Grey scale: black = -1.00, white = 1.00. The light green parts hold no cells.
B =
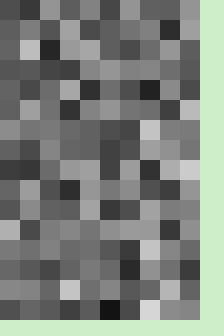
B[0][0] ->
-0.39
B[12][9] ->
-0.18
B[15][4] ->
-0.29
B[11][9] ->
0.12
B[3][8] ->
-0.14
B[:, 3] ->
[-0.27, 0.27, 0.21, -0.50, 0.31, -0.60, -0.18, -0.21, 0.19, -0.64, -0.27, 0.05, -0.17, -0.22, 0.54, -0.50]
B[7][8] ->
0.14
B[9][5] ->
-0.06
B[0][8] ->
-0.26
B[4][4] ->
-0.62
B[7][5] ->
-0.49
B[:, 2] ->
[0.16, -0.34, -0.70, -0.46, -0.15, -0.11, -0.05, 0.04, -0.16, -0.37, -0.24, -0.03, 0.01, -0.44, -0.20, -0.30]
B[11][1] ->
-0.42
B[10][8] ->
-0.03
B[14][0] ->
0.06
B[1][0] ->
-0.26
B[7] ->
[-0.24, -0.42, 0.04, -0.21, -0.24, -0.49, -0.38, 0.25, 0.14, -0.08]
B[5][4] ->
0.03
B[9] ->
[-0.21, 0.22, -0.37, -0.64, 0.18, -0.06, 0.09, -0.37, -0.51, 0.17]
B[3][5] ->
0.17
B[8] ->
[-0.52, -0.57, -0.16, 0.19, 0.25, -0.48, 0.22, -0.61, 0.36, 0.59]
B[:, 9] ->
[0.16, 0.25, -0.27, -0.31, -0.41, 0.46, -0.04, -0.08, 0.59, 0.17, 0.00, 0.12, -0.18, -0.53, -0.22, 0.04]
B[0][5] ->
-0.44
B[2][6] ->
-0.41
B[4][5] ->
-0.14
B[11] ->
[0.38, -0.42, -0.03, 0.05, -0.08, 0.12, 0.21, 0.20, -0.56, 0.12]
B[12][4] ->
-0.13
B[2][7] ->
-0.15

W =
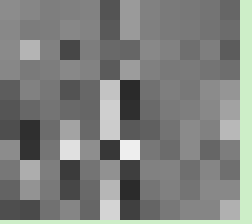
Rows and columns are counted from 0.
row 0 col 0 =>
0.10
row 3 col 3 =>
0.07
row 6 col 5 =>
0.60
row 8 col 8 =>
0.02
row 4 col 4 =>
-0.19
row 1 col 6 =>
0.21
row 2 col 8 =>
0.01
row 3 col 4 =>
0.02
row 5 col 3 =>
-0.18
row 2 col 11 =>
-0.28
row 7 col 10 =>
-0.20
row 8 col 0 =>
-0.07
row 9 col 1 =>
0.15
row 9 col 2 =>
-0.05
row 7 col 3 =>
0.76
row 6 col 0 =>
-0.39
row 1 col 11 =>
-0.15
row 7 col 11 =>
-0.02
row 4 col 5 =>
0.53
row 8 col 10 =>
0.04
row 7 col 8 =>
-0.15
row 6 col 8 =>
-0.10
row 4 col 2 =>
-0.07
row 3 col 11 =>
-0.14
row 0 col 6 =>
0.21
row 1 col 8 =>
-0.04
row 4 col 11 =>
0.17
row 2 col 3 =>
-0.44
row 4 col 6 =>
-0.67
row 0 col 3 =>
0.00
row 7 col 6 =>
0.87
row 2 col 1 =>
0.41
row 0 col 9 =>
-0.06
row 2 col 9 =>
-0.13
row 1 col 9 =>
-0.05
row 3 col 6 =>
0.22

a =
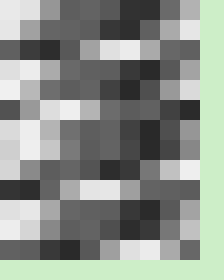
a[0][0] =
0.83
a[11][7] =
-0.55
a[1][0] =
0.80
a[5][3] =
0.87
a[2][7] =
0.33
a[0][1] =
0.77
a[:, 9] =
[0.40, 0.80, -0.25, 0.28, 0.71, -0.66, 0.18, 0.06, 0.87, -0.28, 0.28, 0.51, -0.19]
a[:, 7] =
[-0.62, -0.25, 0.33, -0.67, -0.38, -0.24, -0.68, -0.67, -0.07, -0.22, -0.66, -0.55, 0.84]
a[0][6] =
-0.61
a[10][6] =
-0.56
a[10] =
[0.76, 0.81, 0.32, -0.20, -0.25, -0.26, -0.56, -0.66, -0.30, 0.28]
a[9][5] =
0.80
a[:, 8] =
[-0.17, 0.33, -0.19, -0.31, 0.20, -0.49, -0.38, -0.46, 0.51, -0.25, -0.30, -0.07, 0.33]
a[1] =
[0.80, 0.26, -0.21, -0.23, -0.27, -0.57, -0.63, -0.25, 0.33, 0.80]
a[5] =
[-0.36, 0.20, 0.73, 0.87, 0.41, -0.15, -0.28, -0.24, -0.49, -0.66]
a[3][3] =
-0.18
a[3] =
[0.75, 0.85, 0.34, -0.18, -0.25, -0.26, -0.55, -0.67, -0.31, 0.28]
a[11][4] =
-0.22
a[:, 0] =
[0.83, 0.80, -0.25, 0.75, 0.88, -0.36, 0.71, 0.62, 0.67, -0.59, 0.76, 0.86, -0.24]
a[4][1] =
0.44
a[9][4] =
0.79
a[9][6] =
0.25
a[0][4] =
-0.22
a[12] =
[-0.24, -0.27, -0.55, -0.67, -0.31, 0.25, 0.76, 0.84, 0.33, -0.19]
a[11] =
[0.86, 0.67, 0.07, -0.26, -0.22, -0.38, -0.65, -0.55, -0.07, 0.51]
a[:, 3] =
[-0.26, -0.23, -0.31, -0.18, -0.27, 0.87, -0.12, -0.04, -0.21, 0.34, -0.20, -0.26, -0.67]
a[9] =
[-0.59, -0.64, -0.22, 0.34, 0.79, 0.80, 0.25, -0.22, -0.25, -0.28]
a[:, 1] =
[0.77, 0.26, -0.53, 0.85, 0.44, 0.20, 0.86, 0.87, 0.08, -0.64, 0.81, 0.67, -0.27]

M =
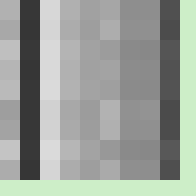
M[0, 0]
0.39
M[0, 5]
0.30
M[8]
[0.35, -0.58, 0.67, 0.35, 0.24, 0.33, 0.12, 0.11, -0.38]
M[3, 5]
0.28
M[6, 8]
-0.40
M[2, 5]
0.22
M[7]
[0.54, -0.56, 0.71, 0.43, 0.28, 0.19, 0.08, 0.07, -0.31]
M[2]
[0.50, -0.56, 0.70, 0.41, 0.27, 0.22, 0.08, 0.07, -0.33]
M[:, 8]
[-0.37, -0.40, -0.33, -0.36, -0.35, -0.41, -0.40, -0.31, -0.38]
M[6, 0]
0.28
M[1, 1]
-0.58
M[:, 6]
[0.11, 0.13, 0.08, 0.10, 0.09, 0.14, 0.13, 0.08, 0.12]
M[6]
[0.28, -0.57, 0.65, 0.33, 0.23, 0.38, 0.13, 0.13, -0.40]
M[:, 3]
[0.38, 0.35, 0.41, 0.39, 0.40, 0.32, 0.33, 0.43, 0.35]
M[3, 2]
0.70
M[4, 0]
0.46

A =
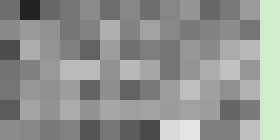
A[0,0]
-0.13
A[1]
[0.08, 0.20, 0.14, -0.08, 0.02, 0.37, 0.02, 0.26, 0.07, -0.04, 0.03, 0.10, -0.08]
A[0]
[-0.13, -0.73, -0.19, -0.09, 0.09, -0.14, 0.05, -0.14, 0.05, 0.17, -0.19, -0.05, 0.21]
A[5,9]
0.26
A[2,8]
-0.08
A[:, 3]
[-0.09, -0.08, 0.00, 0.46, 0.23, 0.33, 0.02]
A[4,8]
0.23
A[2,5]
0.24
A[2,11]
0.33
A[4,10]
0.25
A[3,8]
-0.09
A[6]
[0.09, 0.05, -0.04, 0.02, -0.33, -0.07, -0.27, -0.42, 0.71, 0.79, -0.01, -0.02, 0.50]
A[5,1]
0.28
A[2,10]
0.08
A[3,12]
0.18
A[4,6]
-0.23
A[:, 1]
[-0.73, 0.20, 0.36, 0.01, 0.18, 0.28, 0.05]
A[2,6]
-0.12
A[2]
[-0.40, 0.36, 0.16, 0.00, -0.22, 0.24, -0.12, -0.02, -0.08, 0.18, 0.08, 0.33, 0.44]
